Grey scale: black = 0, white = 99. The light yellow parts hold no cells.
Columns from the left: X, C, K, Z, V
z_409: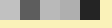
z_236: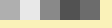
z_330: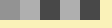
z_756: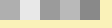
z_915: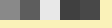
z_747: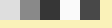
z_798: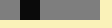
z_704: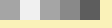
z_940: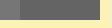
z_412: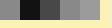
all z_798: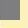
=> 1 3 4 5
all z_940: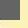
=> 2 3 4 5
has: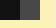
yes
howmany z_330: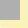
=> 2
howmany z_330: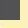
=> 0
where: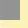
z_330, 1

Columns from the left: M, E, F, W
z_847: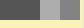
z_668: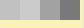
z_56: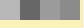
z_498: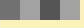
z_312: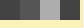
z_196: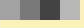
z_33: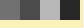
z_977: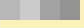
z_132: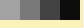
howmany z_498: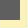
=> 0
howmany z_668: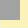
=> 1
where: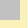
z_668, 1
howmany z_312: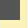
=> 1
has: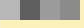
no
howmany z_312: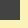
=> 2
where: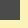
z_33, 2

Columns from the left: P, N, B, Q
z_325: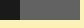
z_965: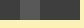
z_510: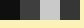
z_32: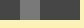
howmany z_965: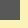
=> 1
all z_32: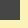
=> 1 3 4
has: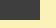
yes
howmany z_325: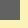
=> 3
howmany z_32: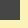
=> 3

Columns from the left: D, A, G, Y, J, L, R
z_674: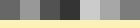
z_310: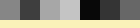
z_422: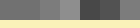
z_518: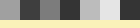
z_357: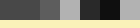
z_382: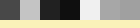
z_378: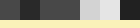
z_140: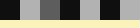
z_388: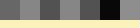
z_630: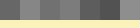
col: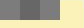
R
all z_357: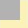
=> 4 7
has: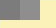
yes
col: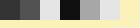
L
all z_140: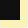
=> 1 4 6
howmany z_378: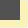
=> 0

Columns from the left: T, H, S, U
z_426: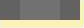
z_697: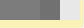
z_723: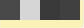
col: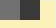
S
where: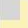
z_723, 2
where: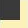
z_723, 3
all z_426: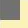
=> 2 3
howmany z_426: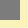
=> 0

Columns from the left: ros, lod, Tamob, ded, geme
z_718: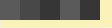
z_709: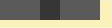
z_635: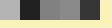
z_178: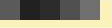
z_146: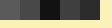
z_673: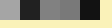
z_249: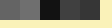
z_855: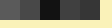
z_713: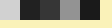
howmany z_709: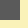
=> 4
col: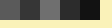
geme

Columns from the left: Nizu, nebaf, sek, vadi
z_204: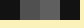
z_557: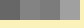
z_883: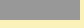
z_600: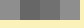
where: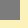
z_557, 3
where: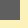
z_204, 3
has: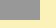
yes
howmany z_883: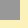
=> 4
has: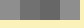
no
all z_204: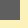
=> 3

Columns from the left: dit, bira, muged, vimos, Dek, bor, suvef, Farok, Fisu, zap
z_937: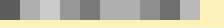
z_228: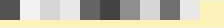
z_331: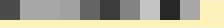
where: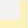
z_228, 2
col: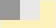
vimos
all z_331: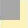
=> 2 3 10
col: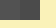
dit
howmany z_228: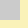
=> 0
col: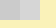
muged

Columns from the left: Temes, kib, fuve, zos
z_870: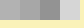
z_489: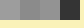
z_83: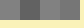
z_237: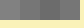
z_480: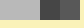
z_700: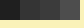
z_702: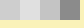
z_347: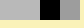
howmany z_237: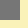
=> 2
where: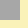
z_870, 2
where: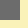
z_237, 3

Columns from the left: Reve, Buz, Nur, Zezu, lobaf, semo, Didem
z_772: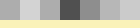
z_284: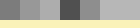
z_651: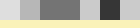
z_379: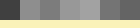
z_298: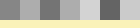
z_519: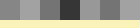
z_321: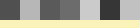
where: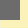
z_321, 4
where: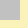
z_321, 7
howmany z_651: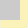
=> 2

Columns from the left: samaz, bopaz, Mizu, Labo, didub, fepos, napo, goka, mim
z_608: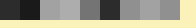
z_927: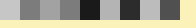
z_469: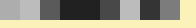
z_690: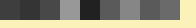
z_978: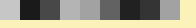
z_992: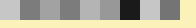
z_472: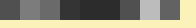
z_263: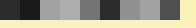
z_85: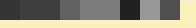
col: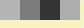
Labo
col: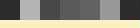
fepos

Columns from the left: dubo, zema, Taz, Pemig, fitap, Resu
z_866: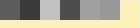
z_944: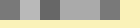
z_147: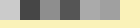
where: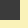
z_866, 2
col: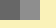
Taz
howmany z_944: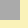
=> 2
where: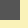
z_147, 4
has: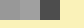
no

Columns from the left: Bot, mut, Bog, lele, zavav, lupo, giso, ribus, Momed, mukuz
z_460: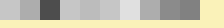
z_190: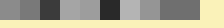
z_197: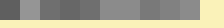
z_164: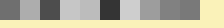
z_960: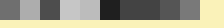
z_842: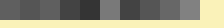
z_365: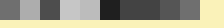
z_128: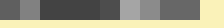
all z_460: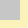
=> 1 4 6
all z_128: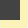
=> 3 4 5

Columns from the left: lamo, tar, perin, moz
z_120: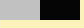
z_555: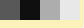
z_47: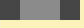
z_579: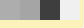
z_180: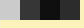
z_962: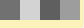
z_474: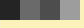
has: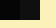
no
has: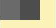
yes
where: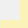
z_579, 4
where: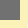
z_962, 1
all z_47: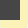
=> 1 4
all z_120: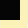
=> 3 4

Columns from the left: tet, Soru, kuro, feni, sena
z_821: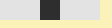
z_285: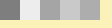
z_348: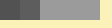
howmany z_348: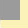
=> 3
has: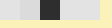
no
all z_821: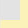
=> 1 2 4 5
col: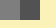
tet

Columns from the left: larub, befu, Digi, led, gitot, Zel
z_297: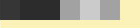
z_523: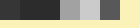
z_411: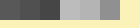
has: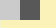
yes
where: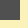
z_411, 2

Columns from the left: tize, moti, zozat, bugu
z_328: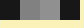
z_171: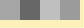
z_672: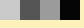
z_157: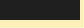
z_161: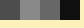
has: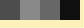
yes
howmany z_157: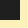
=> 4
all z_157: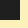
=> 1 2 3 4
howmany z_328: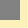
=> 1
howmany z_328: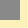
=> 0

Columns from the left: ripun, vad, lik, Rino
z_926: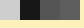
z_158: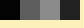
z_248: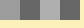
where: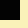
z_158, 1
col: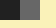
Rino
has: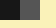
yes
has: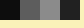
no
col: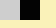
ripun
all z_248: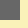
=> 2 4
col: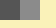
lik

